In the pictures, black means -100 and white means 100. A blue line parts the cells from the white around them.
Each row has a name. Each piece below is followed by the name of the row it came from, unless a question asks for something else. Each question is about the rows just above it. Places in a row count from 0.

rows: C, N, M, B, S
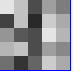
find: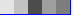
C
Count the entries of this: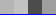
4
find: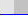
C
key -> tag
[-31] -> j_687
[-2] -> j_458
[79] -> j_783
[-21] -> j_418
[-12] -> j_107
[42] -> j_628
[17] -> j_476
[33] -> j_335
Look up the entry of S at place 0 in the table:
j_107

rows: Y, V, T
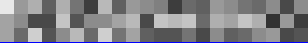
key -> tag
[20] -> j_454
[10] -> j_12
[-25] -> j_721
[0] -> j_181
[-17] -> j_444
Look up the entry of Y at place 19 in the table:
j_12
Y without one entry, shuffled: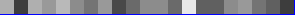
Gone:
[0]

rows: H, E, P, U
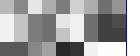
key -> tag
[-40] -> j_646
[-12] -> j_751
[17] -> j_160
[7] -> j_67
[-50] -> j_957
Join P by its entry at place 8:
j_957
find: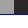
U
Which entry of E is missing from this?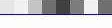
[-40]

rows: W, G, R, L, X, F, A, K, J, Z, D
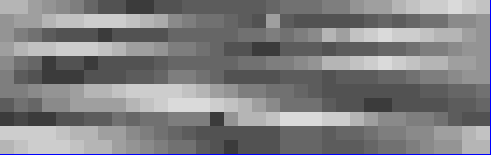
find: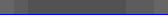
A
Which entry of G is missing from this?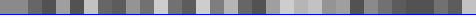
[34]
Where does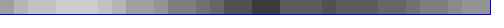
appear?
L
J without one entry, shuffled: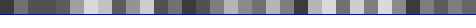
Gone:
[-45]
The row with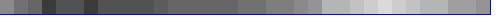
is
X

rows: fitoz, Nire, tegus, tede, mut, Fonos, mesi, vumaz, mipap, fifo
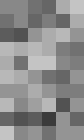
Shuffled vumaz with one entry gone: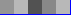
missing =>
[25]
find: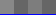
Nire

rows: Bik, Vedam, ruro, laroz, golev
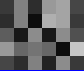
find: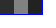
golev
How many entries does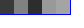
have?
5

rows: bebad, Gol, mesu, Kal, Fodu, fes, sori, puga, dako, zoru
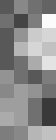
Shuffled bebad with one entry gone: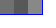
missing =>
[-22]
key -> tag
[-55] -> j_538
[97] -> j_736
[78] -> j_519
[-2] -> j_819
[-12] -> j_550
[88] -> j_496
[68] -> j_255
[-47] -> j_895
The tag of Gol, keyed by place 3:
j_736

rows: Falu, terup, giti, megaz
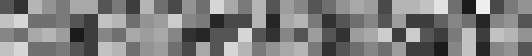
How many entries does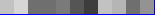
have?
11
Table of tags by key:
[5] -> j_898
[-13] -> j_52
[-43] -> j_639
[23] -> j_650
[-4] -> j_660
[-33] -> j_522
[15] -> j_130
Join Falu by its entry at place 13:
j_130
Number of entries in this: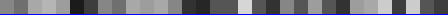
32
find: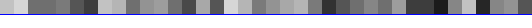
megaz
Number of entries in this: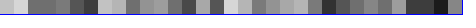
33
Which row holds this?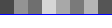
Falu
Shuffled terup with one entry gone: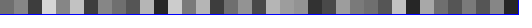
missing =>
[-23]

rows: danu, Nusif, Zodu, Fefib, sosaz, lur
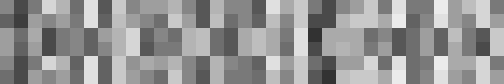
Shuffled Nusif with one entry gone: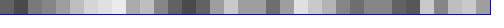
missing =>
[-51]
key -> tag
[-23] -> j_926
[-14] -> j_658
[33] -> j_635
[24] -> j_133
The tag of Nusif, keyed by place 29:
j_926
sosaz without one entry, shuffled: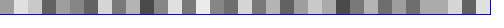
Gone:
[15]

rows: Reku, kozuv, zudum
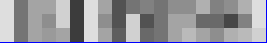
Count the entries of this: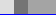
4
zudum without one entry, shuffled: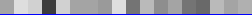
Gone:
[-26]
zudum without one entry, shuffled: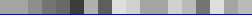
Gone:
[21]

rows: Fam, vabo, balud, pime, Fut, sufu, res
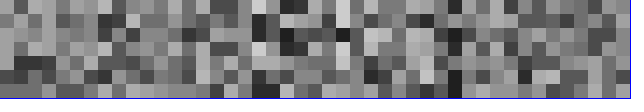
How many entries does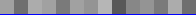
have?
14
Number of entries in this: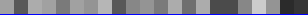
22
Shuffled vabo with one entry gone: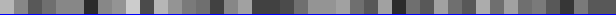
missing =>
[-23]
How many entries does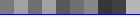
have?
10

